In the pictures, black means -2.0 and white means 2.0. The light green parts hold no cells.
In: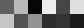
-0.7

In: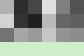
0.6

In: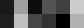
1.0

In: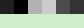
-2.0

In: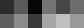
0.2

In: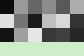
0.5

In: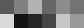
-1.7
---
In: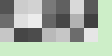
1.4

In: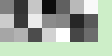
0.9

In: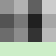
-0.5

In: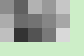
0.4

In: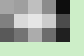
0.2

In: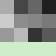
-0.4
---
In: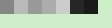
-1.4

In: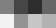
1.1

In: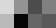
-0.4

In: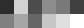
1.5

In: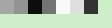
1.5

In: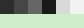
1.4

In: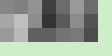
-0.1

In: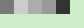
0.4
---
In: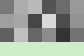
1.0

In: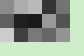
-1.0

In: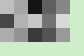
0.3

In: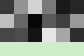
-0.8

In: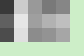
1.5

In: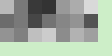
0.0

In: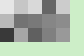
0.6

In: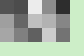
0.0

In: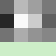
0.7

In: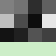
-1.5
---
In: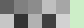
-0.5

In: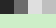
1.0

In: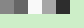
0.1

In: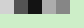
0.1

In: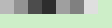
0.0

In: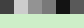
-0.6

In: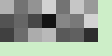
-1.0

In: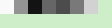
-0.4

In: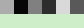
-0.6
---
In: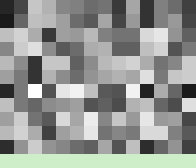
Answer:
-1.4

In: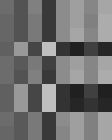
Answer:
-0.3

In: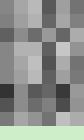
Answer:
0.1

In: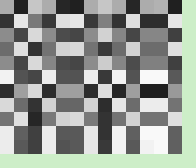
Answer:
0.7

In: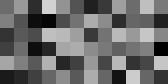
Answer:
-0.3

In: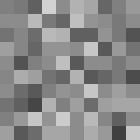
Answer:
0.0
